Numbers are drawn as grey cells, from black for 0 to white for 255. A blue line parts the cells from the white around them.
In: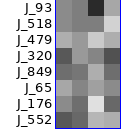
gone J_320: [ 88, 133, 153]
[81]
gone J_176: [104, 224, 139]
[110]
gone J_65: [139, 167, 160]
[133]
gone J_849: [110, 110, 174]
[118]
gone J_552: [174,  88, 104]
[182]

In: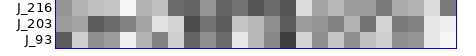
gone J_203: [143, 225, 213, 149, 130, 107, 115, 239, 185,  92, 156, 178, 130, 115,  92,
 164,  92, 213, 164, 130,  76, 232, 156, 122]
[198]
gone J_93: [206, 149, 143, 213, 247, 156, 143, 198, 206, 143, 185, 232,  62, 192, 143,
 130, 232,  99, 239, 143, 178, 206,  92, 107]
[136]
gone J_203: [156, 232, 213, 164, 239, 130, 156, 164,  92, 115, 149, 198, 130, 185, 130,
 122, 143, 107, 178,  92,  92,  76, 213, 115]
[225]
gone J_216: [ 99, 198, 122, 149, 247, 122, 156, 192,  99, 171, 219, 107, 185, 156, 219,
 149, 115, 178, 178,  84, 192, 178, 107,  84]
[164]
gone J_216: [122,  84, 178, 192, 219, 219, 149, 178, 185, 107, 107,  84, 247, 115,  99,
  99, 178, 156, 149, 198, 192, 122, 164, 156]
[171]

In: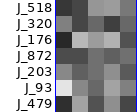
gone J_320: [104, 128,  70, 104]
[63]
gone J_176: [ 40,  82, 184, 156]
[178]
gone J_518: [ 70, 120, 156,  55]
[150]

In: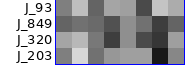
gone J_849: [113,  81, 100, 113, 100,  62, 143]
[106]
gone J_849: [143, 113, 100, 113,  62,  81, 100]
[106]
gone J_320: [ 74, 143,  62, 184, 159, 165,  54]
[120]
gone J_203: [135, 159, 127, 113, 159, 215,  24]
[151]

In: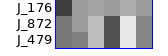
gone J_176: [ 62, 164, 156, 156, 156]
[172]
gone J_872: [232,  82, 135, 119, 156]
[190]
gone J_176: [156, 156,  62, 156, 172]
[164]

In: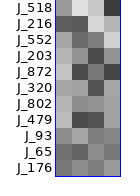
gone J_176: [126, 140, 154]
[119]
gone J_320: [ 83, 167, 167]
[161]
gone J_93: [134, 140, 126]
[167]
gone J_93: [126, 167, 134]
[140]
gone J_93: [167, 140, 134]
[126]
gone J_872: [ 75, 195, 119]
[69]

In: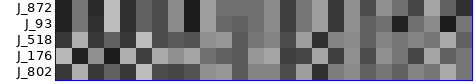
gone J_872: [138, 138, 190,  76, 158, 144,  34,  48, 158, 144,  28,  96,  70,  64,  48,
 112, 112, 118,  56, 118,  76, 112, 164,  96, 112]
[42]
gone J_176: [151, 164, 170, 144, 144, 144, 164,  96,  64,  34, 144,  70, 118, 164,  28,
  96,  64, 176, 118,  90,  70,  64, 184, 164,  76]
[112]
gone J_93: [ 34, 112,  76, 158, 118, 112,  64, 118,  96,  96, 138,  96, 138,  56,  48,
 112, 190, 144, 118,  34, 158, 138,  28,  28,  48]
[104]
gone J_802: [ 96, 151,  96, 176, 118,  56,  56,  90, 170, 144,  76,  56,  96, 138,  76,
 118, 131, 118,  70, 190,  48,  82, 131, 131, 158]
[125]

